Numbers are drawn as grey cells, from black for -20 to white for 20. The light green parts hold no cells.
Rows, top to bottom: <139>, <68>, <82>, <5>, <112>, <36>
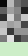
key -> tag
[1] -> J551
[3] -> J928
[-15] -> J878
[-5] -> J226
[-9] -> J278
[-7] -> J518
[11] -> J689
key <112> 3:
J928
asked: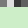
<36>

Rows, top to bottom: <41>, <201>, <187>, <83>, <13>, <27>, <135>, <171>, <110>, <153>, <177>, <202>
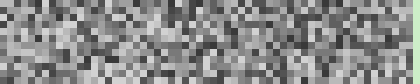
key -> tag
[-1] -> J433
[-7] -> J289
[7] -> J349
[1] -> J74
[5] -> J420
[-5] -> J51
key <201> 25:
J289
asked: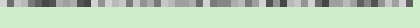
<153>

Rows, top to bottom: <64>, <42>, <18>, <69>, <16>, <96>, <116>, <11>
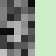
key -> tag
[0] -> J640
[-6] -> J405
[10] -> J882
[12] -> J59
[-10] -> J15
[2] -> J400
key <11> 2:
J400
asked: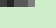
<116>
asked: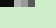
<16>
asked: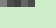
<42>
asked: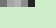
<69>

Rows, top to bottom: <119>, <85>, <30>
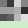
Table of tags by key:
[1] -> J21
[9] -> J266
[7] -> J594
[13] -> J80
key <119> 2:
J80
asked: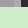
<85>
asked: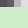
<30>
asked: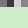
<119>

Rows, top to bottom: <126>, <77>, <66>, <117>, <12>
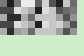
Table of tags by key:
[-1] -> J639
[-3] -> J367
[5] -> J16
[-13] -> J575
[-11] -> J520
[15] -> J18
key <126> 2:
J639
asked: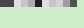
<117>
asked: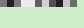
<126>
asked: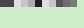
<77>

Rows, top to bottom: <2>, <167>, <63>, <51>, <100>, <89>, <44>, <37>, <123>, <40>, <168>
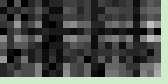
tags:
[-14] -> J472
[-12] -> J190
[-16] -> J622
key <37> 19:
J472
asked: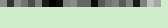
<89>
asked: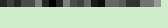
<40>
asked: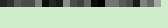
<168>
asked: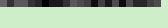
<44>

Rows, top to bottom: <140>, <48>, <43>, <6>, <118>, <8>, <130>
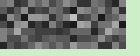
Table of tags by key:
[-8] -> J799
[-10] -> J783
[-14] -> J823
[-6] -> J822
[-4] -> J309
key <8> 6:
J822
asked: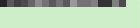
<130>

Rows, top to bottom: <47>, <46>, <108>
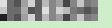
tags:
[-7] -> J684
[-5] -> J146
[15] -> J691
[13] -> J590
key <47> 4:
J590
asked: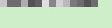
<46>
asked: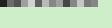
<108>

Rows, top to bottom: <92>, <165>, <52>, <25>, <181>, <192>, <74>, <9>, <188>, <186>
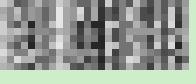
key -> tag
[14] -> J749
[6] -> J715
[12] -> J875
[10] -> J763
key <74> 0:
J763
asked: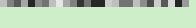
<74>
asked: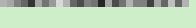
<192>
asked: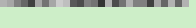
<186>
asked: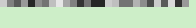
<25>
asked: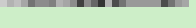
<181>

